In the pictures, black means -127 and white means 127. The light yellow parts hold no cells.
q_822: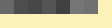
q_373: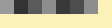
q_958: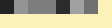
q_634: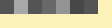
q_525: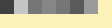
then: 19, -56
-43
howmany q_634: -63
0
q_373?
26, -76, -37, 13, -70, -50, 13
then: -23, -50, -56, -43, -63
-9
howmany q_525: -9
2
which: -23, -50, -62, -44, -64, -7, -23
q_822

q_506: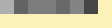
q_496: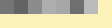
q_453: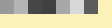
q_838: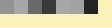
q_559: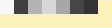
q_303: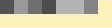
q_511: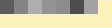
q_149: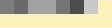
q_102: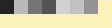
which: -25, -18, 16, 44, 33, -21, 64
q_496
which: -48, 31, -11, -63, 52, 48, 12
q_303
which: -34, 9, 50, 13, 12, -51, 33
q_511
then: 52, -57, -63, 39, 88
-35
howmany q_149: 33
2
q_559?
119, -63, 52, 88, 39, -57, -76

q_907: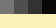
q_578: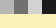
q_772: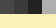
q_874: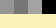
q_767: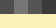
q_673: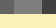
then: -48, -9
-42
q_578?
54, -15, 82, -100
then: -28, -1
-1
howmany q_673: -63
1

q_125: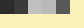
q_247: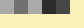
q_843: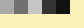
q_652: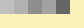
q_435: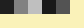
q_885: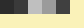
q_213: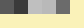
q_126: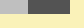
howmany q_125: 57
1
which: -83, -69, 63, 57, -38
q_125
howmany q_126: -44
3
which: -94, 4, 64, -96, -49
q_435
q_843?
42, -14, 70, -75, -109
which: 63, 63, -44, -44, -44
q_126
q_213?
-38, -69, 63, 57, -20

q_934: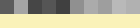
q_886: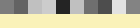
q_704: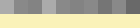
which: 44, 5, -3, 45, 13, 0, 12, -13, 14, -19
q_704
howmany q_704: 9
4
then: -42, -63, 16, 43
30
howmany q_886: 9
0
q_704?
43, 9, 3, 43, 9, 3, 9, -10, 9, -22

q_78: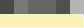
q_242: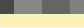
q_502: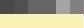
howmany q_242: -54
1
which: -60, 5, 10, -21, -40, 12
q_242
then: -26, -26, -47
52
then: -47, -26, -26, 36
1
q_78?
-54, -7, -26, -26, -47, 52
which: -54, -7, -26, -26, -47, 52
q_78

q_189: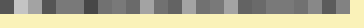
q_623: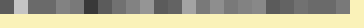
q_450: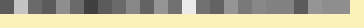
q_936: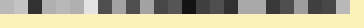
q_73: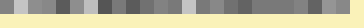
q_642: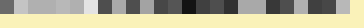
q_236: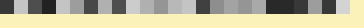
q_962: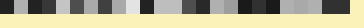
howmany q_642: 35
1
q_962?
-93, 48, -93, -71, 68, -49, 41, -63, 41, 99, -93, 62, 62, -49, -86, 48, 29, -101, -78, -101, 48, 41, 48, -78, -78
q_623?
-36, 68, -21, -21, 2, -6, -71, -36, -14, 2, 21, -36, -28, 35, -6, 14, -6, 2, 8, -36, -28, -14, -21, -21, -6
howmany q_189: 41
0
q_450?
-36, 68, -21, -36, 14, -21, -63, -36, -21, 8, -28, 21, -14, 107, -14, -28, 21, -6, 8, 2, 2, -36, 21, 14, 14

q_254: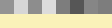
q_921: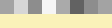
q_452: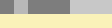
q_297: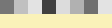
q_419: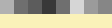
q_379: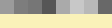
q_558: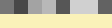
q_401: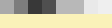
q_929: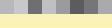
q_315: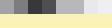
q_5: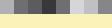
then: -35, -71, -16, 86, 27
6
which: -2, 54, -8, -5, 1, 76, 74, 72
q_452
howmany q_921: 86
1
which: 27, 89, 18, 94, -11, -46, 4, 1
q_254
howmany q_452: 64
0
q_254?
19, 86, 13, 92, -2, -41, 6, -2

